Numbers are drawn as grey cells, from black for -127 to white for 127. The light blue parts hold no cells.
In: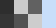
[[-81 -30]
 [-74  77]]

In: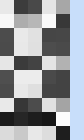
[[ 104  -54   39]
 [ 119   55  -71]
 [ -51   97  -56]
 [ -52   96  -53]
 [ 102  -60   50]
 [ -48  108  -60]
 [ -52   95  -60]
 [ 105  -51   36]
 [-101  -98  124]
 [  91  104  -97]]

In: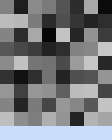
[[  2  11 -43  40]
 [ 60  -4 -48 -92]
 [  4  40  67  18]
 [-40 -67 -81   7]
 [ 11 -10 -52  70]
 [-77 -80 -92 -43]
 [ 22  23 -31  63]
 [  4  -5  23 -40]
 [ 62  -1  20  51]]

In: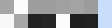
[[ 38  29  32  28]
 [120 -93 123 -94]]

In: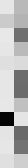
[[ 102]
 [  75]
 [ 104]
 [ 102]
 [  95]
 [ 102]
 [ 102]
 [ 103]
 [-122]
 [ 100]
 [ 102]
 [  96]]

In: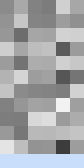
[[ 11   2  80]
 [ 19   4  29]
 [ 23  38  82]
 [ 78  61 -36]
 [ 28  45  80]
 [ 51  29 -41]
 [ 67   5  -1]
 [  1  35 114]
 [ -2  88  27]
 [ 25  57  61]
 [100  19 -67]]

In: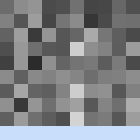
[[-19  20 -48 -58 -24]
 [  1  29 -10 -73 -14]
 [-29 -69 -41  42 -33]
 [-48 -16 -42  14 -34]
 [-63 -84 -27  -6  -4]
 [ 11   9  15 -17   0]
 [-36 -27   3  13 -40]
 [ 16  21  18 -39 -16]
 [-32 -16 -48 -11 -40]]

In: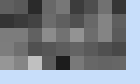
[[-31 -85  -8 -49 -74]
 [-75 -60 -32 -23 -33]
 [ -3 -30 -13 -18 -37]
 [ -2 -47 -34 -37 -55]
 [ 22  64 -99 -24 -25]]

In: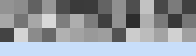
[[ 19 -30 -51 -68  16  66  -4]
 [ 39  39  -1  -2  18  47 -71]
 [-60  11  49  25 -45  60  81]]
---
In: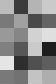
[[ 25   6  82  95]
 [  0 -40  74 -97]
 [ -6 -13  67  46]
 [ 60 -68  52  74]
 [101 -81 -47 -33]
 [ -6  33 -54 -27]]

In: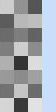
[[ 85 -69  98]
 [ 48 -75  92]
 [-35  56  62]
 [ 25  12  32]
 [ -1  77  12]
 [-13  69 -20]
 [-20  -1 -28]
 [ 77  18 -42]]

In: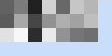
[[-36  40 -57  18  47  34  62]
 [ 97 119 -83 105  18  -9 -16]
 [-29  -3 -95  82 -23  70  54]]

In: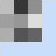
[[ 31  23  93]
 [ 62 -72  15]
 [ 46 -43 -28]]

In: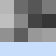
[[ 17 -33  24  32]
 [ 55 -20 -41  -5]
 [ 63   9 -60 -73]]

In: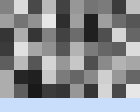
[[ -68   97   38   17  -41   51   -4  -25  -33   91]
 [  31  -11   17  103  -81   31  -95   31  -19  -41]
 [ -33   58  -41   85   23   71  -48   10   51   38]
 [   2   91  -54   58  -61   23  -11   -4  -68   64]
 [ -74   45  -74    2  -61  -19  -95  -48   85  -25]
 [  45  -89  -95   71   -4  -25   10   79   23  -25]
 [  45  -33 -102  -68  -74   23  -74   85  -54  103]]

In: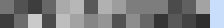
[[-66 -18  74 -52  62  35   6  21 -45  13 -24 -74 -39 -60 -81]
 [-10 -45 -66 -24  42  55 -39  49  29  -2  -2  -2 -52 -31  35]]
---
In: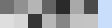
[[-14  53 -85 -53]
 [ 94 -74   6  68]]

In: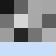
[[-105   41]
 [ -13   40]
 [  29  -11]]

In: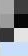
[[ 43]
 [ 28]
 [-75]]

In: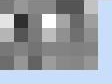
[[ -6   7 -43  66]
 [ 99  -1  37  30]
 [ 53  -5  16  15]
 [ -7 -11   3   3]
 [-18 -28   9  22]]

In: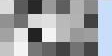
[[ 91 -87 -33   9]
 [ 17  90  57 -61]
 [ 34 -93  59  30]
 [ 69  -8 -61 -57]]

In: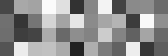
[[-56  35  96   6 -60  12]
 [-15 -10  35  11  52 121]
 [-17 -59 -22   3   4  37]
 [-43  62  42  46 -30 -72]]

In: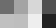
[[-18  87]
 [ 64 110]]

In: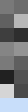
[[ -6]
 [-31]
 [-65]
 [  5]
 [ -5]
 [-94]
 [ 85]]

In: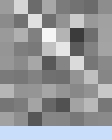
[[ 28 -20  -4 -20]
 [ 11  96  19  25]
 [ 26   0  52 -17]
 [ 21  -6 102   2]
 [ 23  39   5  -9]
 [ -5   2 -17  63]
 [ 54  21  20  18]
 [-10  36 -46  57]
 [ 33 -41   5   8]]
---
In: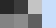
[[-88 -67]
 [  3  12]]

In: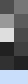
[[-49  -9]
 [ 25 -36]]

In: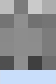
[[ 62  -4]
 [-11  15]]

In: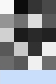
[[ 120 -115]
 [  20  -14]]

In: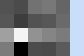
[[-45 -52]
 [-41 -66]]

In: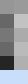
[[ 22  26]
 [-24  66]]

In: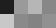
[[-97  26]
 [ 72  10]]
